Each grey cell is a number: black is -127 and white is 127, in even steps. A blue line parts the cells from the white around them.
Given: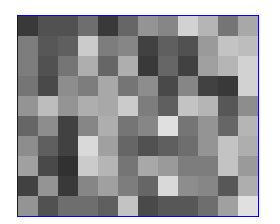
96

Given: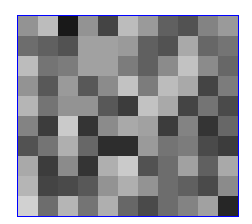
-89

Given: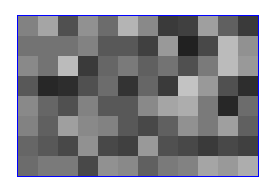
45

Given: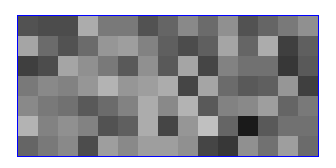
-20

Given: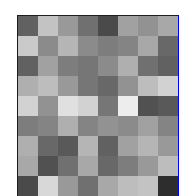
-82

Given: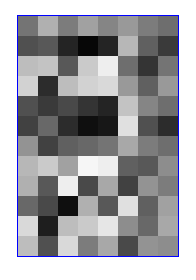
13

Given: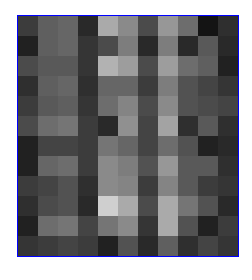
-74

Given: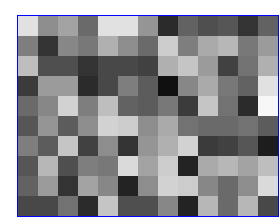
-55
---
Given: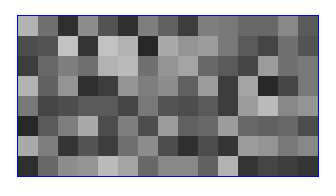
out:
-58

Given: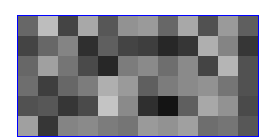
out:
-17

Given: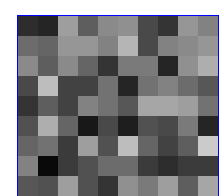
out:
30

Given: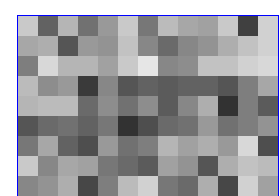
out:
-56

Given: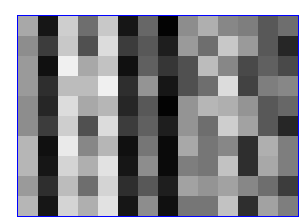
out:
-81

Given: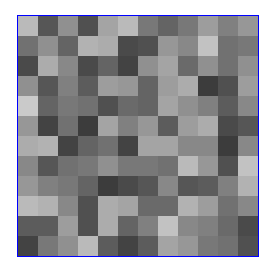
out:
-7

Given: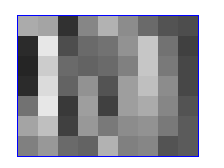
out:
6
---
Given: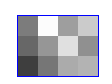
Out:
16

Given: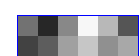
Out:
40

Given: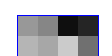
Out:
-15

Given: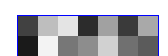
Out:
-36

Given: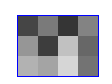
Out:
-24

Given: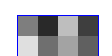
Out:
-31
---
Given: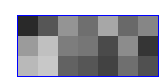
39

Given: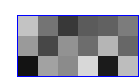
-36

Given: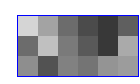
-52

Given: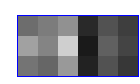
-86

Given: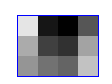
-105

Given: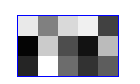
89

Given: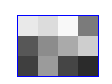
92
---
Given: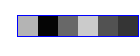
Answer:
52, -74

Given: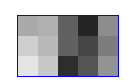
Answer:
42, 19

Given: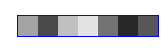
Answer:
35, -40

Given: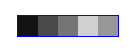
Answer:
-108, 24

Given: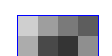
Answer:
79, 15

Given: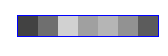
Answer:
-61, -35

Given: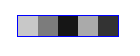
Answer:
72, -76
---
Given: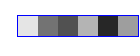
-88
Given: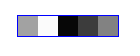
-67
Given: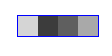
-32
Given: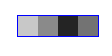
-91
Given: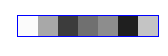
-96
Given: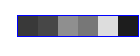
93
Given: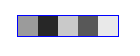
-39
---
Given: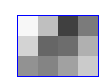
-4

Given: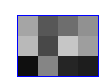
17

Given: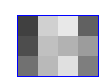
-30

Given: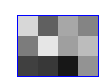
4

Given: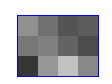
-35

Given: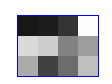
125
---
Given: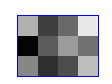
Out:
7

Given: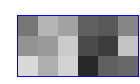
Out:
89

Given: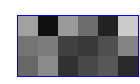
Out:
-24

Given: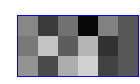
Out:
19

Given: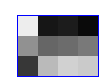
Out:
-72

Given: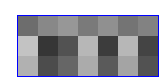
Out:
49

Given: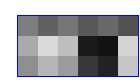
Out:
15

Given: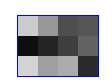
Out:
84

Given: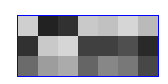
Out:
-20

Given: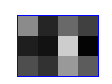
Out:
-49
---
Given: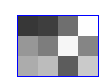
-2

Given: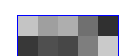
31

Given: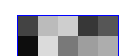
59

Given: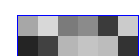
88

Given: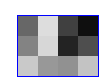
87

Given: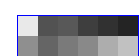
-45

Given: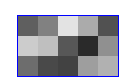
63
